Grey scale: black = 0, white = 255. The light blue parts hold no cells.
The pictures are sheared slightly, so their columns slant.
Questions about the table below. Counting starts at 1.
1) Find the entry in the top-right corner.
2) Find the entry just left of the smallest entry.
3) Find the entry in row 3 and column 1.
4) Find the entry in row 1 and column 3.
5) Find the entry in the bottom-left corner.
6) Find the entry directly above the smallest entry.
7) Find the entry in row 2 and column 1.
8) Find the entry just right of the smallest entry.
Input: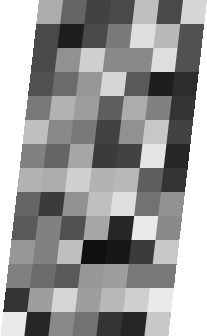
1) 214
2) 191
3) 73
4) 66
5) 234
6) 166
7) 73
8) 23

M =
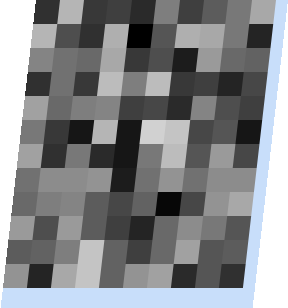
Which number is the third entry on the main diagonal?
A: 105
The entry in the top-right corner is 168
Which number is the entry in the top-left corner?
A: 48
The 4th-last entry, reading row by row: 161
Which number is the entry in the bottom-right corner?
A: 48
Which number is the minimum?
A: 0
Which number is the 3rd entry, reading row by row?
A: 56
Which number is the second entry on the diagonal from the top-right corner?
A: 120
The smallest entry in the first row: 42
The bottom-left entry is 147
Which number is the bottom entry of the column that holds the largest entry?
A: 147
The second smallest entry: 7
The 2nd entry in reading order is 181
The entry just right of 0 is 85
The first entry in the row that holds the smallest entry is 181
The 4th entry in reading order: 63
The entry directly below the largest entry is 120
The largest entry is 209

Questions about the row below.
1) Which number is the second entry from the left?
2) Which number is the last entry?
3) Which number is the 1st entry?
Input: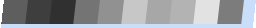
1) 62
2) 124
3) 94
